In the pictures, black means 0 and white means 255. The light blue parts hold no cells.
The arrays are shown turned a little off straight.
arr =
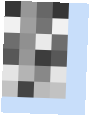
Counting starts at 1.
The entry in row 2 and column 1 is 241
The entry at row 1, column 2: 151
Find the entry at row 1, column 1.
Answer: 54
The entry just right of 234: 110

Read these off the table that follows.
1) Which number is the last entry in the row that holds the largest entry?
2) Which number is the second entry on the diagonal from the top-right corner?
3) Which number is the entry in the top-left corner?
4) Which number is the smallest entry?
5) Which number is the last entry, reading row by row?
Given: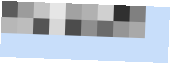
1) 128
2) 149
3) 92
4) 48
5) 169

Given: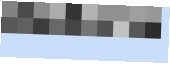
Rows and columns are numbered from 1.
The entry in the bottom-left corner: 88
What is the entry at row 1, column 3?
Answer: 139
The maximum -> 193
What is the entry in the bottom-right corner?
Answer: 44
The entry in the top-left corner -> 131
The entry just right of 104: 68

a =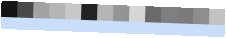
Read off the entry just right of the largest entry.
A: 107
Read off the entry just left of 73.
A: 20
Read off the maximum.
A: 214
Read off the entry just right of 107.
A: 128

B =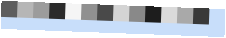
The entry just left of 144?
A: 245
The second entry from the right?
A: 169
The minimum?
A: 29
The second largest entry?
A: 218

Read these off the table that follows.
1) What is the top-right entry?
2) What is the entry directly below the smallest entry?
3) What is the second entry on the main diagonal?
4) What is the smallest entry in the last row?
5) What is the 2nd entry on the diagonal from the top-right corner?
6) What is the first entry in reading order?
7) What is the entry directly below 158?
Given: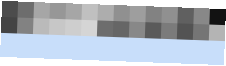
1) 18
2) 180
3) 130
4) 68
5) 117
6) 76
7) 136

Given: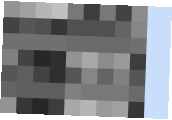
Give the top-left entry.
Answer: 147
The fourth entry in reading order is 193
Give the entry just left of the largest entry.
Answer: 181
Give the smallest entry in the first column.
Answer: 67
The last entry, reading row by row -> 55
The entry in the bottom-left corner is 147
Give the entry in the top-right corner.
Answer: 140
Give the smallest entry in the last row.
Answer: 39
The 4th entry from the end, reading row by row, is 181
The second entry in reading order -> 161
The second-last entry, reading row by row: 161

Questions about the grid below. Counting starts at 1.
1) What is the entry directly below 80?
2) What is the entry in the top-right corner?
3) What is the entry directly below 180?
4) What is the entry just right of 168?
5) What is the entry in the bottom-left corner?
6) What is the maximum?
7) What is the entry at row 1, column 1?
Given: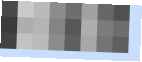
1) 110
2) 80
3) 186
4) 116
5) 67
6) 202
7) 74

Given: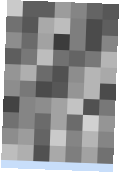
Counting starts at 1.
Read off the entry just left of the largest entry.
107
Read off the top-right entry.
87
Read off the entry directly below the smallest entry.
113
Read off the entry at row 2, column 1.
113
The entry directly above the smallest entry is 189
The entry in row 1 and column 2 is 94
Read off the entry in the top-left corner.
202
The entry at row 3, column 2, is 107
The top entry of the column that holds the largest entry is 100
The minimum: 60
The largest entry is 209
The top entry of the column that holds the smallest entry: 156
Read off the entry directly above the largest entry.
81
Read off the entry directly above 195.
149
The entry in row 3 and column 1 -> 141
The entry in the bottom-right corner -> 113
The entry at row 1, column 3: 94
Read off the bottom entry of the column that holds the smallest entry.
169
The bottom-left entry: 189
